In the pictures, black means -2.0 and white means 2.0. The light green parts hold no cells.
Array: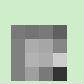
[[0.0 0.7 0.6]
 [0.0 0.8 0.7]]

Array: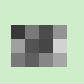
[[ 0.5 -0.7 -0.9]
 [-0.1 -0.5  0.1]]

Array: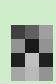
[[ 0.3 -1.6  0.3]
 [-1.5  1.0 -1.5]]

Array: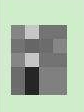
[[-0.2 -0.4 -0.3]
 [ 0.1  1.1 -0.2]]

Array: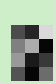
[[ 0.0  0.7 -1.9]
 [ 0.4 -1.6 -1.1]]

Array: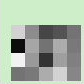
[[-1.8  0.6 -0.2]
 [ 1.8  0.4 -1.2]]

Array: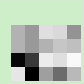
[[ 0.8  0.4  0.8]
 [-1.9 -1.1  1.7]]

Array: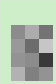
[[ 0.4 -0.3  1.1]
 [ 0.3  0.2 -1.1]]
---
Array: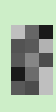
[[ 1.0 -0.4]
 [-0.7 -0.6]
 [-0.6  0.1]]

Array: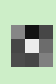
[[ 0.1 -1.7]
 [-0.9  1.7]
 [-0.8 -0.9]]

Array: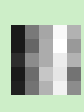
[[-1.6 -0.1]
 [-1.6 -0.4]
 [-1.3  0.2]]

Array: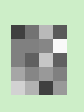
[[-1.0 -0.2]
 [ 0.0  0.0]
 [ 0.0 -0.5]]

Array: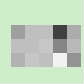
[[0.5 1.0]
 [1.0 1.0]
 [0.8 1.1]]

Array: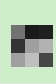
[[-0.2 -1.6]
 [-1.2  0.5]
 [ 0.5  1.0]]

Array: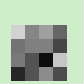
[[ 1.3  0.1]
 [-0.2  0.0]
 [-0.1 -0.7]]

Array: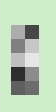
[[ 0.7 -0.9]
 [ 0.0  1.1]
 [ 1.0  1.6]]
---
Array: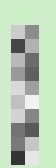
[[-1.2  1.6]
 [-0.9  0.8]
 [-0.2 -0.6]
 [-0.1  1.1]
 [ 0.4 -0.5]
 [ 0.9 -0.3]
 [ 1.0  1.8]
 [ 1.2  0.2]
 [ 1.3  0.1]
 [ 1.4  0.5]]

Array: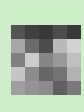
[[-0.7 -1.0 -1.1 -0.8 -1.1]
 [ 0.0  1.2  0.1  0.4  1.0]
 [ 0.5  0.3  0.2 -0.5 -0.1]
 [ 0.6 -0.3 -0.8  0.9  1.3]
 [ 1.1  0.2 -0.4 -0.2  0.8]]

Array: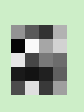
[[-1.9  1.9  0.6  1.3]
 [-1.6 -1.7 -1.5 -0.5]
 [-0.8  1.5 -1.1  0.5]
 [ 0.3 -0.6 -1.2  0.8]
 [ 1.6 -0.9 -0.1 -0.3]]

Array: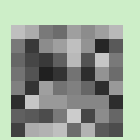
[[-1.3  1.1  0.4  0.4  0.1  0.1  0.1 -1.3]
 [-1.0  0.7  0.8  1.0 -0.3  0.8 -0.6 -0.8]
 [-0.5 -0.6 -0.8 -0.1  1.2 -0.9  0.2 -0.4]
 [-0.4 -0.9 -1.1 -0.5  0.9 -0.7  1.1 -0.1]
 [-0.2 -0.7 -1.5 -1.2 -0.2 -1.3  0.3 -0.3]
 [-0.1 -1.1  0.2  0.5  1.0  0.3 -1.4 -0.6]
 [ 0.0 -1.2  0.5 -0.2  0.0 -0.4 -1.3  0.4]
 [ 1.0  0.7 -0.1 -0.3  0.5  0.2  0.5  0.9]]

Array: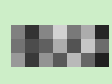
[[-0.2 -0.8 -0.5  0.7 -0.7  1.1 -0.3]
 [ 0.0 -1.2  0.1  1.3 -0.1  0.7 -1.4]
 [ 0.4 -1.1  0.3 -0.6  0.9 -0.4 -1.5]]

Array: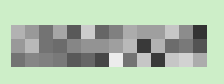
[[-0.2  0.1  0.0 -0.1 -0.6 -0.4 -0.9  1.7 -0.2  1.1 -1.1  1.1  1.3  0.7]
 [ 0.4  0.9 -0.2 -0.3  0.1  0.3  0.3  0.5  0.9 -1.1  0.8 -0.3 -0.1 -0.7]
 [ 0.8  0.4 -0.2  0.6 -0.6  1.2 -0.4  0.0  0.7  0.5  0.5  1.1  0.2 -1.2]]

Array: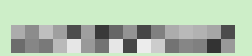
[[-0.3  0.1 -0.1  0.9  1.6  0.4 -0.2  1.6 -0.9  1.7  1.2 -0.2  0.1  0.0
  -1.2  0.4]
 [ 0.7  0.2  1.0  0.5 -0.8  0.5 -1.1 -0.4  0.3 -0.9  0.0  0.7  0.9  0.8
   0.6 -0.8]]

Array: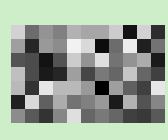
[[-1.5  1.4 -0.5  0.7 -0.2  0.0  0.4 -1.6  0.8 -0.7  0.1]
 [-0.7 -0.8 -1.7 -0.7  1.2  0.3  1.5 -0.2  0.3  0.7 -1.6]
 [ 0.2 -0.6 -1.2  0.1  1.5 -0.4 -0.1 -0.4 -1.0 -1.1 -0.6]
 [ 0.5 -1.4  0.4  0.2  1.8  1.4 -1.8 -0.3  1.7 -1.5 -0.2]
 [ 0.9 -1.2  1.6  0.9  0.9  0.4 -2.0  0.5 -0.5 -1.0  1.6]
 [ 1.0 -0.8 -1.6 -1.4  0.5 -0.9 -0.1 -0.4  1.1 -0.4 -1.0]
 [ 1.3 -0.3  0.3  0.0  0.8  0.6  0.6  1.2 -1.7  1.3 -1.3]]
